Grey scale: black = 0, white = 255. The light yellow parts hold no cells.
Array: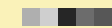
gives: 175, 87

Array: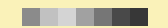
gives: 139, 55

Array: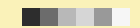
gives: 45, 246

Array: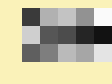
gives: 58, 228

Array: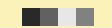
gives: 41, 129

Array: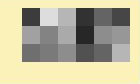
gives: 60, 182
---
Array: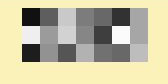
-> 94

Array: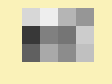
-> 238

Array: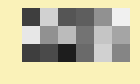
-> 209

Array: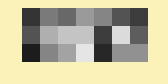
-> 122

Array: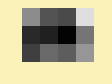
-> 83

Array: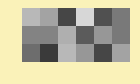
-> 163
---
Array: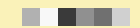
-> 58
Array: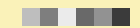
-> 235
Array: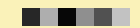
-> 7
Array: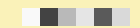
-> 185
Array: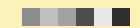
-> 162
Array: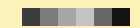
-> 166
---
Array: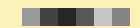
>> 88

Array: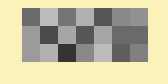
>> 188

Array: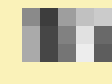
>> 117

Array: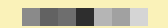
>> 181

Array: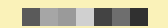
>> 67

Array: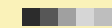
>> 160

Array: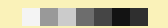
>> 69

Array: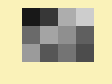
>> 86

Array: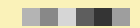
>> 94
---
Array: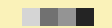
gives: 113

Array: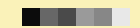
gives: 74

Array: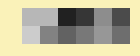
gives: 54

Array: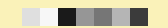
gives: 59

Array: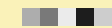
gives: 121

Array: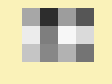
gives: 86

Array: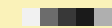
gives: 56
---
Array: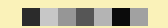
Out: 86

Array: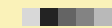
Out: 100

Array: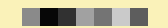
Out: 161

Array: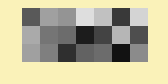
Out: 28

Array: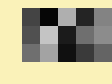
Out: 27

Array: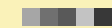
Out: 89

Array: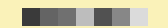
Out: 189

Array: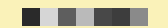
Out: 186
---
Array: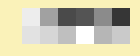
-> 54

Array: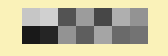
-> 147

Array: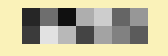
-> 151

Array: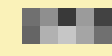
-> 66

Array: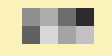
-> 43

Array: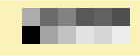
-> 79
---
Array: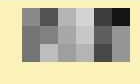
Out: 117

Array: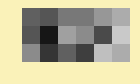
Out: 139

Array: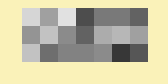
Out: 194

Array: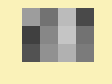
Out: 82

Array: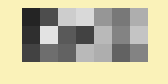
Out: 66

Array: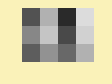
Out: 93

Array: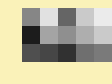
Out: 79
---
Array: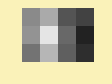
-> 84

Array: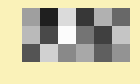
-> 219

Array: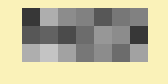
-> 140

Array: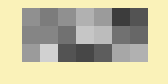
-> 144

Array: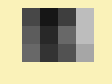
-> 62

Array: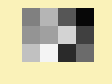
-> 86

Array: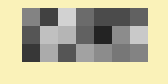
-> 210

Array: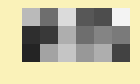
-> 219
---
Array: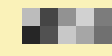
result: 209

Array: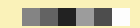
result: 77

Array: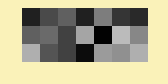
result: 53

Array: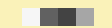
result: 67

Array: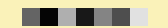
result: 78

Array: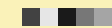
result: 119

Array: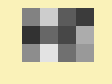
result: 91

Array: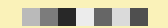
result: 218
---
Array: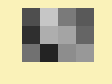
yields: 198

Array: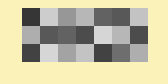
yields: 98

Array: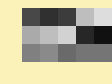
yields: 60

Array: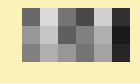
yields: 72

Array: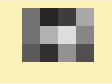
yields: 38

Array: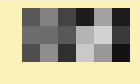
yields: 28

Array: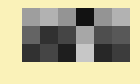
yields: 18

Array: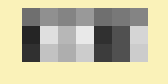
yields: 111
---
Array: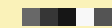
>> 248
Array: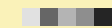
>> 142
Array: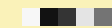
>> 228
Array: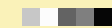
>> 127
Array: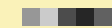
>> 38
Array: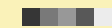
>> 88
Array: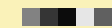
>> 230
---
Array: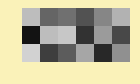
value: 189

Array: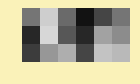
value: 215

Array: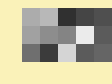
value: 141

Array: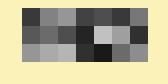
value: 107

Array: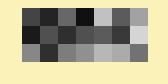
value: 80

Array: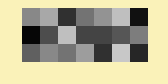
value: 77

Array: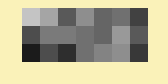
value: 122
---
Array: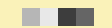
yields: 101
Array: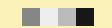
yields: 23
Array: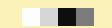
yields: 123
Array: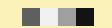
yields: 19
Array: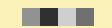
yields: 112
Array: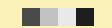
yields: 30
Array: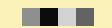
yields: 99
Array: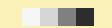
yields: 45
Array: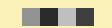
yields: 63
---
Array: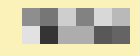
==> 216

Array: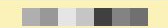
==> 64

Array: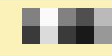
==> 186

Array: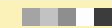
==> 60

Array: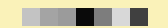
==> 125

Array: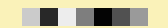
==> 4

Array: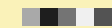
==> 83
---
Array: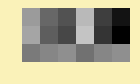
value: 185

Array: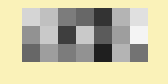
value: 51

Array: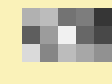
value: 115

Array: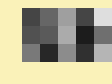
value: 159

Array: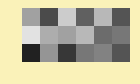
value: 96

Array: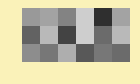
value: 206

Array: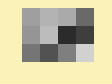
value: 179

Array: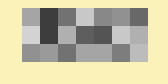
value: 136

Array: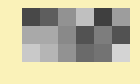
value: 192
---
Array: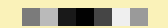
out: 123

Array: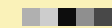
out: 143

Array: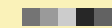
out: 116

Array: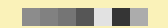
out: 129

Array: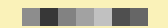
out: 130

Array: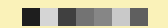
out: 115

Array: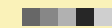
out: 135

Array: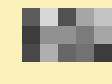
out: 123

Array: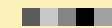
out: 132
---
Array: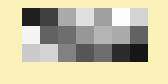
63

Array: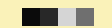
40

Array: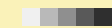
185

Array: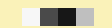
74

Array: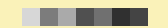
124

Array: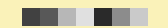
88

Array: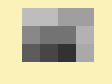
189

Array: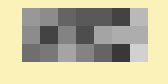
140

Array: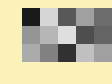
214

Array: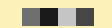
25
